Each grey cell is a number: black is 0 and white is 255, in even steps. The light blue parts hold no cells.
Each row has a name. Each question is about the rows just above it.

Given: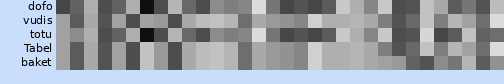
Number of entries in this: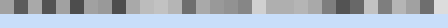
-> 32
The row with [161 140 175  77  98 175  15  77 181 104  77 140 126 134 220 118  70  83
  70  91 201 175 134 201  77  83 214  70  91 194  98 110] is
totu
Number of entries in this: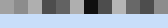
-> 12

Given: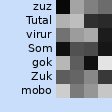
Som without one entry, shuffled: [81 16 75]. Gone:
[22]
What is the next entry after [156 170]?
[28]
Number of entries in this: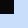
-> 1
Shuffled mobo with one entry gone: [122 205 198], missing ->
[150]

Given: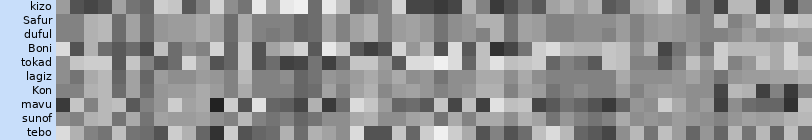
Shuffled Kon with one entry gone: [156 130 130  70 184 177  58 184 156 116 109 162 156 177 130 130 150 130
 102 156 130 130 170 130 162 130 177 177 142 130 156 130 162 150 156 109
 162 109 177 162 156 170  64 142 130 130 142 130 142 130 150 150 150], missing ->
[136]
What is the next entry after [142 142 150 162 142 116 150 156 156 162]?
[162]
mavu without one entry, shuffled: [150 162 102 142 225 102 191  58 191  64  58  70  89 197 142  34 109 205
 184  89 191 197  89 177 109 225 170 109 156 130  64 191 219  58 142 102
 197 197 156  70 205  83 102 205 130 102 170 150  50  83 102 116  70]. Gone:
[95]
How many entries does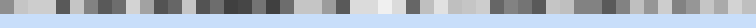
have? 54
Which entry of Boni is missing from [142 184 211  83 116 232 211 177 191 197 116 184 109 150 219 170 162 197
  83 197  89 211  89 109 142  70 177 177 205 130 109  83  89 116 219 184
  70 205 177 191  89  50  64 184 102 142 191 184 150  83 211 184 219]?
[76]
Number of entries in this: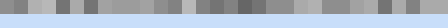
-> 32
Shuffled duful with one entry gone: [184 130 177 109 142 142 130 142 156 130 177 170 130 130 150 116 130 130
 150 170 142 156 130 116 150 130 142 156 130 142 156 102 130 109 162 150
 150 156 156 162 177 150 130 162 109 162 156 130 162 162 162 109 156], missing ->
[122]

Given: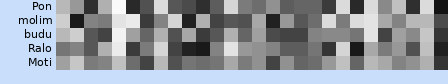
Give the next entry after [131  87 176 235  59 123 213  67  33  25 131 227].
[152]
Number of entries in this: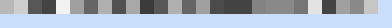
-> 27

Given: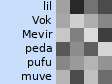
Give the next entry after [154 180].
[147]
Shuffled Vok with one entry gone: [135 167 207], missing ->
[174]

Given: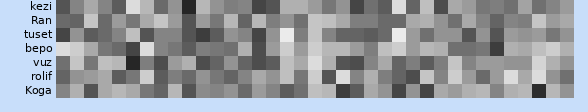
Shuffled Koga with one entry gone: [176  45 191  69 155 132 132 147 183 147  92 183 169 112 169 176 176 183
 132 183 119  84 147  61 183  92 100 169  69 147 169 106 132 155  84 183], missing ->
[139]
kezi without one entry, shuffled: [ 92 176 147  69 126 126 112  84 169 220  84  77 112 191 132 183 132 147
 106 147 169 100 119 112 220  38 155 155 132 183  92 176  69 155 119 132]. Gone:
[163]
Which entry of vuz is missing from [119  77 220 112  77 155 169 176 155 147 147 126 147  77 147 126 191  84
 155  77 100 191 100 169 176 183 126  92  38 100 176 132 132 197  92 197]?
[212]

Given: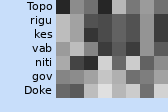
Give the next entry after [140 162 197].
[176]
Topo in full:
[ 38 140 112  38 183 120 155 112]
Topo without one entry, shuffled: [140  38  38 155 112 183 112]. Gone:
[120]
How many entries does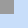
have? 1
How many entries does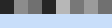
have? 8
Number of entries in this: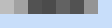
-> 7
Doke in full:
[105  90 189 224 183 204 112 210]

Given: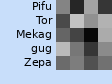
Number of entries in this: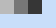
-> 3
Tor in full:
[ 74 194 145 178]
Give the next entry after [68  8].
[171]
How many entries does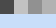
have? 4
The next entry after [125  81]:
[113]

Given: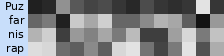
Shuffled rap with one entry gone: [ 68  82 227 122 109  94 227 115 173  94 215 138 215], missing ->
[221]
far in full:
[102 122  32 201 167 207 102 102 138 179 167  94  19 153]
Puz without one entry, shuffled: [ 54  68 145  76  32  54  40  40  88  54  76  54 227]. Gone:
[46]
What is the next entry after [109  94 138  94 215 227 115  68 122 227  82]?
[173]
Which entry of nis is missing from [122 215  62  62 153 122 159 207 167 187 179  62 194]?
[130]

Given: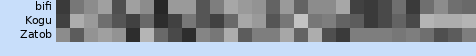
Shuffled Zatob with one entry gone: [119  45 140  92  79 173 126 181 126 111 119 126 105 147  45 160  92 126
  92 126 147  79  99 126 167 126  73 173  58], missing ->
[133]
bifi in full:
[ 58 119 140 160  79 160 140  39 154 154  85 126 167 154 147  99 154  99
 140 140 167  65  58  73 111  58 111 140 111 105]
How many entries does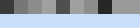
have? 10
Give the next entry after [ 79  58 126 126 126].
[119]

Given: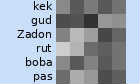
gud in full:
[ 77  83  51 152 144]
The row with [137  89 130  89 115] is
boba

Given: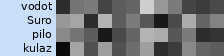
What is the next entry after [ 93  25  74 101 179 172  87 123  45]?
[52]
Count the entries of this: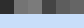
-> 6

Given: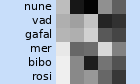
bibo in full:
[239 137  29 116  82]
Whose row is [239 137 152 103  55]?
rosi
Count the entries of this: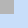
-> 1

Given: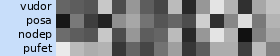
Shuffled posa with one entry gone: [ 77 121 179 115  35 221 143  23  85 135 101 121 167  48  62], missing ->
[207]
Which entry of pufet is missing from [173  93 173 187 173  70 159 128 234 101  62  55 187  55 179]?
[115]
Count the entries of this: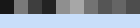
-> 10
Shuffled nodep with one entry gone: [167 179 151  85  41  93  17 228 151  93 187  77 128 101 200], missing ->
[108]
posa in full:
[ 23 121  62  35 143 167 115  85 101  77 207  48 135 221 121 179]
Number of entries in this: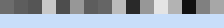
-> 16

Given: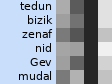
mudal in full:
[122 178  38 194]
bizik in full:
[159 114  38 225]
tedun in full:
[172  91  38 225]
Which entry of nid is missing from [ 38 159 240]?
[165]

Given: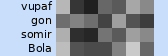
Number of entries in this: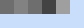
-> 5
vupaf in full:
[183  54  32 103  90 167 137]
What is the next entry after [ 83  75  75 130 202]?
[103]
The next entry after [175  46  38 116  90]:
[159]
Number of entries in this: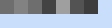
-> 7
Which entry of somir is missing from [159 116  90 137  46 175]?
[38]
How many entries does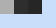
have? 3

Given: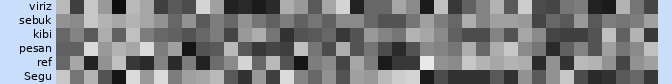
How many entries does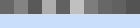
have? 10
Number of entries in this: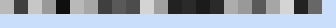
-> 23
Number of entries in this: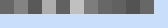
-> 11
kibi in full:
[103 131  89 173  97 192 125 103  97  83 103 125  69 153 173 117  50  83
  89 103  56  83 153 131 117 179 166 138  97  76  76 131  83 166 138  69
  63  63  83 192  97 179  56]
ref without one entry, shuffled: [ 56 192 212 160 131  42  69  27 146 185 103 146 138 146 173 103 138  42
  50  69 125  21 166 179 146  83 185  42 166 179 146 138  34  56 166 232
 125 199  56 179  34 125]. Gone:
[109]
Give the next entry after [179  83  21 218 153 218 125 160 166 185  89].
[50]
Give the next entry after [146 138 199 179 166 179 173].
[42]

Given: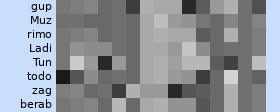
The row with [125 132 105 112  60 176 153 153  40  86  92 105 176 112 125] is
zag
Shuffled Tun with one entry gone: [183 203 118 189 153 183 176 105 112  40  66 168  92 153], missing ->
[160]
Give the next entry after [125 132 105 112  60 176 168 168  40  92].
[153]

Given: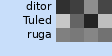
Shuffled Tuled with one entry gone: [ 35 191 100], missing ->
[199]
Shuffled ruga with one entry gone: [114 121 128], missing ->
[134]
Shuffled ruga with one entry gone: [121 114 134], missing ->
[128]
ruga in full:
[128 121 134 114]
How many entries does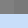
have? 2
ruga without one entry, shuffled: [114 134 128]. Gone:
[121]
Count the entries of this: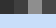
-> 4

